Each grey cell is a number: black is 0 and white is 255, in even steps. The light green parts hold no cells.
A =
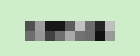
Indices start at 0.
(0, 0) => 80
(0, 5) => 193
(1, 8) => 153
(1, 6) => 108
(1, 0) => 110

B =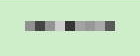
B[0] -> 145
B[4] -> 54
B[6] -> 152
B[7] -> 170

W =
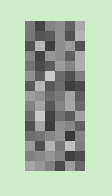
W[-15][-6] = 121
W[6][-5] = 181
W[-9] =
[90, 181, 88, 110, 62, 77]
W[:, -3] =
[140, 143, 141, 142, 156, 105, 110, 121, 132, 113, 143, 147, 121, 132, 75]
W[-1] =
[164, 150, 130, 75, 155, 104]
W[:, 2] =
[132, 92, 64, 150, 94, 201, 88, 107, 88, 67, 60, 135, 178, 149, 130]
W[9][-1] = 161
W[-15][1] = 70
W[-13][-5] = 183
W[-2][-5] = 137
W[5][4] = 81
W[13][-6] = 130
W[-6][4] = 92
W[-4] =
[110, 117, 135, 147, 57, 132]
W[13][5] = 75
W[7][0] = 157
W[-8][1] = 145
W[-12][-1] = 172
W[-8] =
[157, 145, 107, 121, 164, 95]
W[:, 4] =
[98, 83, 155, 97, 134, 81, 62, 164, 167, 92, 134, 57, 192, 64, 155]
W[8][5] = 106

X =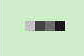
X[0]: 196
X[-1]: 26
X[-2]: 107

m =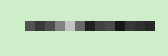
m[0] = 82
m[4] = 195
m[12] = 39
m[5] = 104

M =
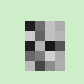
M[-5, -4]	30
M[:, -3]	[112, 99, 181, 124, 70]
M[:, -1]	[172, 182, 86, 172, 174]
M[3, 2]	209

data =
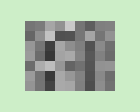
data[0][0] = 117
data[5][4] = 151
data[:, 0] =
[117, 102, 151, 155, 108, 155, 148]
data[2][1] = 118
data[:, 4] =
[201, 82, 142, 169, 100, 151, 166]
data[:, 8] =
[129, 146, 111, 107, 148, 109, 113]
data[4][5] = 113
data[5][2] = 57
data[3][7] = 129
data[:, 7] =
[127, 117, 138, 129, 146, 137, 141]
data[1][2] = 194
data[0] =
[117, 123, 166, 146, 201, 117, 94, 127, 129]
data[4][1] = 172
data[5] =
[155, 115, 57, 168, 151, 130, 82, 137, 109]
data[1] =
[102, 143, 194, 80, 82, 118, 165, 117, 146]
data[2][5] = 127
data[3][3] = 163

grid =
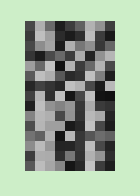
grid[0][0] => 72
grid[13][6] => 177
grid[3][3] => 105
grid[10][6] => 193
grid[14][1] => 188
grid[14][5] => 40
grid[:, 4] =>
[61, 28, 175, 60, 178, 42, 192, 23, 149, 147, 26, 183, 37, 119, 22]
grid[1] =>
[58, 191, 159, 44, 28, 47, 189, 61, 25]
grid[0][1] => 175
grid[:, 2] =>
[106, 159, 164, 74, 194, 174, 52, 48, 146, 175, 159, 177, 151, 171, 166]
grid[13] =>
[61, 173, 171, 47, 119, 50, 177, 148, 45]
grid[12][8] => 36
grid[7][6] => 191
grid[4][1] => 105
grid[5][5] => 51
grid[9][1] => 183
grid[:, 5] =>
[97, 47, 119, 171, 60, 51, 178, 72, 55, 52, 40, 55, 54, 50, 40]
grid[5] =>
[90, 190, 174, 88, 42, 51, 192, 127, 30]
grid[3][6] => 35
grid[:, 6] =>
[178, 189, 143, 35, 105, 192, 74, 191, 171, 184, 193, 86, 189, 177, 195]
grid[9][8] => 36
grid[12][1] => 186
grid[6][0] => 39
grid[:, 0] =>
[72, 58, 72, 54, 158, 90, 39, 64, 32, 132, 77, 115, 140, 61, 88]

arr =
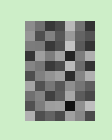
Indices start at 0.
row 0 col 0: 140
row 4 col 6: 51
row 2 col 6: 52
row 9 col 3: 75
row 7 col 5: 92
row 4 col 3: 76
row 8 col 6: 190
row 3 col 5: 125
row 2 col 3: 79
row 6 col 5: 117
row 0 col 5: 115
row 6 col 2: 119
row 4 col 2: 58
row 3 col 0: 53
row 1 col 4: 153
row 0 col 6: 51
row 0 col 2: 56
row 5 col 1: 128
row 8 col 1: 125

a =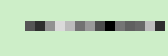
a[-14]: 85
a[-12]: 146
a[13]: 46
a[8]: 0
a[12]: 189

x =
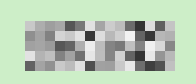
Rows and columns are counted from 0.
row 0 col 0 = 200
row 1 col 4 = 201
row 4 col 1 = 163
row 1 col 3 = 212
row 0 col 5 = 120
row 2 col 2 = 155
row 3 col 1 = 179
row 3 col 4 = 162
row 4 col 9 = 201
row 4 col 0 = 98
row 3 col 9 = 209
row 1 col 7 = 221
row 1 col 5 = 226
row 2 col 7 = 188
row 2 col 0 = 161
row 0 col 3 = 167
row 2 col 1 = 165
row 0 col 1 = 173
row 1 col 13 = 183
